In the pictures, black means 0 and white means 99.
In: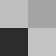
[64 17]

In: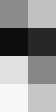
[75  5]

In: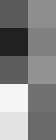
[55 13]

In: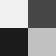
[27 11]

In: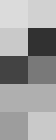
[81 78]

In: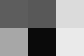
[85  4]

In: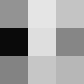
[76 86 51]

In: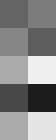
[48 52]

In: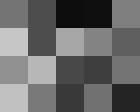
[49 51 28 47]
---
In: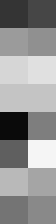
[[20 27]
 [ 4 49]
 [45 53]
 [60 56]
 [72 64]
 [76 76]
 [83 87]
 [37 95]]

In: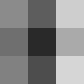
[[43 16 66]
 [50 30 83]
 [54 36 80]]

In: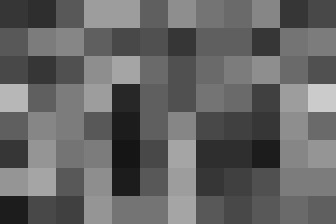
[[21 18 34 61 61 37 55 45 41 52 21 28]
 [28 21 31 55 64 41 31 41 48 55 41 31]
 [11 28 25 58 45 45 64 34 28 34 41 37]
 [71 37 48 61 15 37 31 45 41 25 61 79]
 [34 48 52 37 28 31 21 37 37 21 45 48]
 [37 52 48 34 11 37 52 28 25 21 55 41]
 [21 58 45 48  8 28 64 18 18 11 52 58]
 [58 64 34 55 11 34 61 21 25 31 48 48]]

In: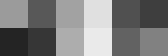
[[14 21 67 91 38 50]
 [60 34 63 87 31 24]]

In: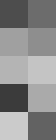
[[79 38]
 [30 42]
 [62 55]
 [23 66]
 [70 76]]

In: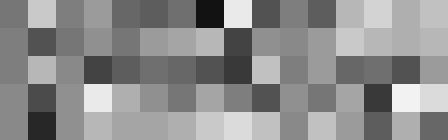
[[53 15 56 71 64 64 68 78 85 75 53 75 60 36 68 40]
 [53 29 56 91 68 56 46 64 49 32 56 46 64 22 94 85]
 [49 32 46 56 46 60 64 71 26 56 53 60 78 71 68 71]
 [49 71 53 26 36 43 40 32 22 75 49 60 40 43 32 60]
 [46 78 49 60 40 36 43  7 91 32 49 36 71 82 68 75]]

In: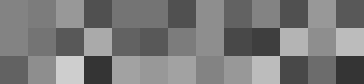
[[51 45 34 66 38 34 48 55 28 24 70 55 73]
 [51 48 59 31 45 45 31 55 38 51 31 59 34]
 [38 55 80 20 63 59 63 51 59 73 28 42 20]]

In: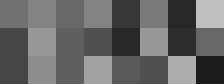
[[44 51 40 51 21 47 15 74]
 [27 55 37 63 34 31 67 11]
 [27 59 37 31 15 59 18 40]]
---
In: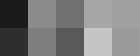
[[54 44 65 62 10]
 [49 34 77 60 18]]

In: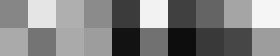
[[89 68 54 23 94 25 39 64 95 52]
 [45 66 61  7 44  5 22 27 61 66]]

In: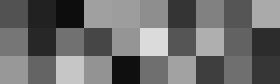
[[13  5 62 61 55 20 50 33 66 32]
 [15 44 27 58 85 33 68 38 17 46]
 [39 77 57  6 43 63 24 43 21 59]]

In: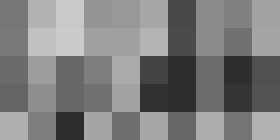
[[69 78 58 59 65 28 54 50 63 46]
 [75 79 62 62 70 29 54 44 64 47]
 [61 40 49 66 26 18 42 18 31 41]
 [55 40 44 63 19 18 42 20 32 39]
 [49 17 64 43 65 40 67 45 69 68]]

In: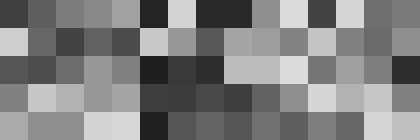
[[37 48 53 63 14 82 16 16 55 85 26 83 43 47 25]
 [40 26 38 29 78 59 34 64 61 51 76 50 41 55 80]
 [30 42 59 50 12 22 18 73 73 85 46 62 49 18 33]
 [77 69 59 64 24 23 28 24 38 55 83 69 77 50 50]
 [55 55 82 84 13 33 39 33 44 37 49 40 83 74 66]]

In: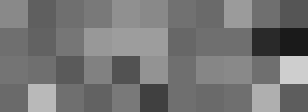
[[37 43 47 56 53 44 41 60 43 33 53]
 [38 46 59 61 61 40 43 43 16 10 43]
 [43 35 50 32 57 43 52 53 43 80 45]
 [72 43 38 47 25 43 41 43 68 36 41]]

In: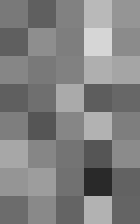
[[37 50 72 58 47]
 [55 49 83 54 37]
 [47 50 68 64 52]
 [43 66 36 40 37]
 [33 52 69 49 49]
 [52 45 33 54 65]
 [61 44 16 38 58]
 [53 39 69 39 42]]
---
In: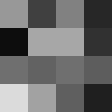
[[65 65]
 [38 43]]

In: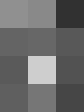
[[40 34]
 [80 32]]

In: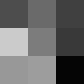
[[48 22]
 [61  2]]

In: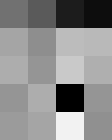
[[55 73]
 [58 78]]

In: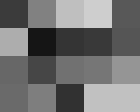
[[ 8 20]
 [27 44]]

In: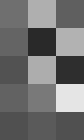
[[16 69]
 [67 18]]

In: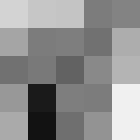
[[48 49]
 [47 38]]

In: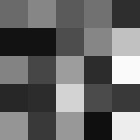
[[ 7 30]
 [27 61]]

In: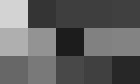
[[57 11]
 [47 28]]
